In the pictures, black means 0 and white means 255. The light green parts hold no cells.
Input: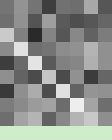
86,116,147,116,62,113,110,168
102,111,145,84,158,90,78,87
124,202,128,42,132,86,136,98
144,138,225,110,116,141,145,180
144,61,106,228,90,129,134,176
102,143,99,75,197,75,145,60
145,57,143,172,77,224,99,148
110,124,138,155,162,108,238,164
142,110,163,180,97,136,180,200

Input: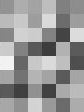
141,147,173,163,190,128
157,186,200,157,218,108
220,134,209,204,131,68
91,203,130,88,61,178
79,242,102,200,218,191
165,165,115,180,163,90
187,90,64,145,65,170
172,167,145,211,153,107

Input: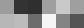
159,156,51,47,159,201
84,183,188,108,245,132

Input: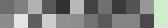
151,109,127,177,87,49,185,67,112,59,84
73,140,228,95,205,144,142,114,89,133,132

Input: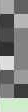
97,171
183,60
129,74
131,49
130,221
155,93
60,129

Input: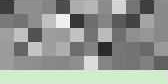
138,60,142,142,132,77,173,181,140,210,116,62
138,121,114,142,193,239,53,110,132,89,67,165
137,159,192,81,158,154,193,115,187,112,143,150
153,155,101,196,158,174,109,130,42,118,115,105
96,155,143,142,137,134,142,219,132,118,116,128
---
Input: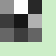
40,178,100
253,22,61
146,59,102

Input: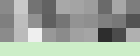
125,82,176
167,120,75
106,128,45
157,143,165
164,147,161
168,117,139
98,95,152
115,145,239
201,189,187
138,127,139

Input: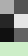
83,229,98
174,38,16

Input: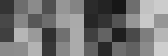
204,149,182,206
194,201,126,139
110,150,73,97
23,84,30,110
35,51,99,40
43,38,64,97
132,170,171,171
150,162,112,135
80,109,48,56
139,87,154,179
109,135,182,141
52,72,64,139

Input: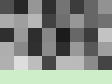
146,113,195,159,68
102,102,60,88,139
60,151,103,153,186
116,111,27,46,187
48,66,135,139,70
150,183,46,48,189
39,158,153,137,221
79,171,47,174,176

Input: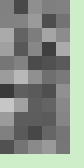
129,115,140,170,90,121,144,136,133,117,118
127,78,165,63,81,111,79,100,91,102,153
143,154,125,135,75,144,90,94,93,71,138
73,131,99,88,130,184,95,161,93,90,116
129,130,170,160,118,156,58,198,155,128,81

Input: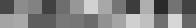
66,104
115,215
42,112
175,192
60,208
117,165
168,145
209,107
151,118
110,120
65,94
130,94
140,169
71,165
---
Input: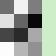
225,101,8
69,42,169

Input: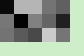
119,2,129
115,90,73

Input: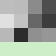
224,195,103
184,44,144

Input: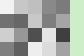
113,103,200
207,151,79

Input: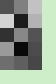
211,28,179
49,136,83

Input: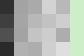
63,165,184
80,163,196
